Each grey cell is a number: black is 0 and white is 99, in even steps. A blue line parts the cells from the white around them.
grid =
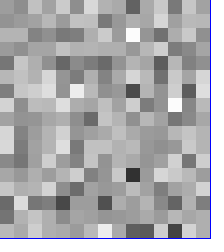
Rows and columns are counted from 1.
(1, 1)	61
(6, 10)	83
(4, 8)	68
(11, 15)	70
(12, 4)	80
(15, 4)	49
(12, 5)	61
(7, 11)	70
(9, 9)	70
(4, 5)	75
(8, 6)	67
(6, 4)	83
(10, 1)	83
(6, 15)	83
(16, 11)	66
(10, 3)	61
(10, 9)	74
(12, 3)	62
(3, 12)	44
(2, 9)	59
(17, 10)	37
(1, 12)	78
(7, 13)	80
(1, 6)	55
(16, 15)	68
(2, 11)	65
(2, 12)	83
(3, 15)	56
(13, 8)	58
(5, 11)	64
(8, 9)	63
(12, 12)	62
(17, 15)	68
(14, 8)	59
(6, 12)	44
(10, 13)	71
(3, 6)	49
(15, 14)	69

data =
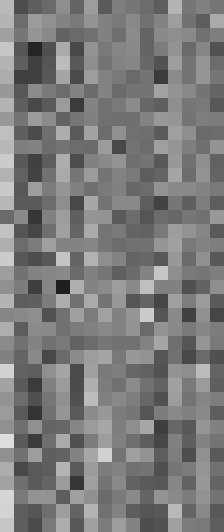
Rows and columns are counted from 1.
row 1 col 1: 72
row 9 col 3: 60
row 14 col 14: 53
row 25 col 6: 38
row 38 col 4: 47
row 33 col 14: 30
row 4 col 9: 52
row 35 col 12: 34
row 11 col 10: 45
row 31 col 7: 60
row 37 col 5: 61
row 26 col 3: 53
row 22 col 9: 59
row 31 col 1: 56
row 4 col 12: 48
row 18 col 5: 51
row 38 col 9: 61
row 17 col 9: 47
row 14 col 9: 50
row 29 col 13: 61
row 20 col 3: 51
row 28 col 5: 60
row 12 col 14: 44
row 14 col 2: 34
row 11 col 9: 28
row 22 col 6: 44
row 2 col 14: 44
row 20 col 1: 61
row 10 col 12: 35
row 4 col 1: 77
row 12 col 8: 53
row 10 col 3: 29
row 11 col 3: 51
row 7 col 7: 41
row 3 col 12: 53
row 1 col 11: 42
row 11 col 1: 71
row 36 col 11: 39

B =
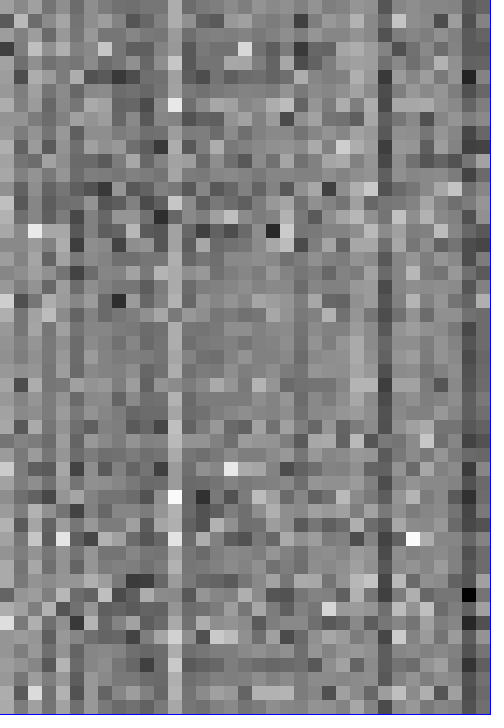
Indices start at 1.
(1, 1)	62
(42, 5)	58
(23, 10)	49
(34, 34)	23
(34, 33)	54
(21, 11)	36
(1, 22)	50
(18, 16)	41
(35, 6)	45
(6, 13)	62
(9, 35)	53
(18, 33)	45
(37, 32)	54
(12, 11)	40
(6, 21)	43
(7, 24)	52
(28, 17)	58
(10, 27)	59
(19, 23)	56
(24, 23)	54
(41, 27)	56
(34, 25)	50
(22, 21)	58
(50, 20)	69
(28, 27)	70
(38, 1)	69
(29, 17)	48
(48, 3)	52
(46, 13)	81
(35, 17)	51
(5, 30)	43
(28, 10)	61
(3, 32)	56
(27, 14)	44
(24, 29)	57
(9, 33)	58
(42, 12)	40
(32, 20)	57
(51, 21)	52

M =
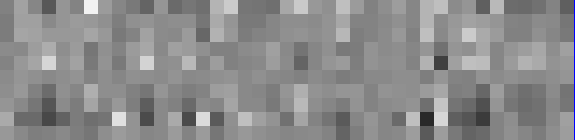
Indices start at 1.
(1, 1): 50
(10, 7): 46
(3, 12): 54
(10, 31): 35
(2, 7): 59
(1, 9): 52
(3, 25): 71
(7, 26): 58
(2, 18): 47
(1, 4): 34
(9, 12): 53
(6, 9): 52
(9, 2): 41
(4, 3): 61
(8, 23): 55
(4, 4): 67
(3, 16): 69
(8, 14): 41
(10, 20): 54
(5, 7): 47
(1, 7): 94
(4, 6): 60
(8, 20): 47
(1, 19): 45
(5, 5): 57
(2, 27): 51
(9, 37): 55
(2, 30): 52
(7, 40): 54
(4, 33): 58
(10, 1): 59
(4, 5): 55
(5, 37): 60
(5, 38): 69
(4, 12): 53
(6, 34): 50
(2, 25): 65
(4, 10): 60
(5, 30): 51
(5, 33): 62

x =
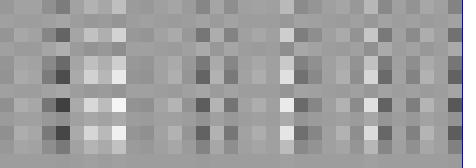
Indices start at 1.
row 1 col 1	59
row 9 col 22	58
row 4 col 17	64
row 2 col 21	59
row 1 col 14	60
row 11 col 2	64
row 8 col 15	36
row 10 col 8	72
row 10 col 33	36
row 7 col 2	61
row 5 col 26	57
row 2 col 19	61
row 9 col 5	56
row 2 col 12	61
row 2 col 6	61
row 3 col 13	66
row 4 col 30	63
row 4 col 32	61
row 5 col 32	62
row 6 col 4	48
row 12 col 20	61
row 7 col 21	58
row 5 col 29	62
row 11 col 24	62
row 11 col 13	65
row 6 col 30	51
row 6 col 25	68
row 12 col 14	61
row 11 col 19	64
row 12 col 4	61
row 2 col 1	62
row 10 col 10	58
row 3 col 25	66
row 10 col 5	27
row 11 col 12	62
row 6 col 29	63
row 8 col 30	49
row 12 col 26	61

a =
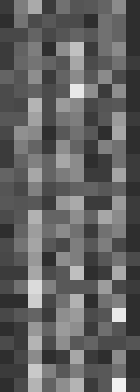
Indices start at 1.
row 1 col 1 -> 23
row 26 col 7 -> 23
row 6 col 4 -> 23
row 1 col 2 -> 49
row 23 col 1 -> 28
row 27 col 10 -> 18
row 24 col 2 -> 23
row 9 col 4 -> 29
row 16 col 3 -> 69
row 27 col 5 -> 34
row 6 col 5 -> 39
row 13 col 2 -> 34
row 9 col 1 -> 34
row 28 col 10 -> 23
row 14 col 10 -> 18
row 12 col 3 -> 50
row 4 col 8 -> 44
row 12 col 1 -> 23
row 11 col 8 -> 50
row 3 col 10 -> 18
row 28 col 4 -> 38
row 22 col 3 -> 80
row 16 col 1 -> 29
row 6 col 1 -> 39
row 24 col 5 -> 60
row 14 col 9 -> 39
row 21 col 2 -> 44
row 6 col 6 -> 54
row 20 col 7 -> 18
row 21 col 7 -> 34
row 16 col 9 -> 54
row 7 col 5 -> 34
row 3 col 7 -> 34
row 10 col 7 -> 34
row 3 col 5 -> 33
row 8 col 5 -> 60
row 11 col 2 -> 49
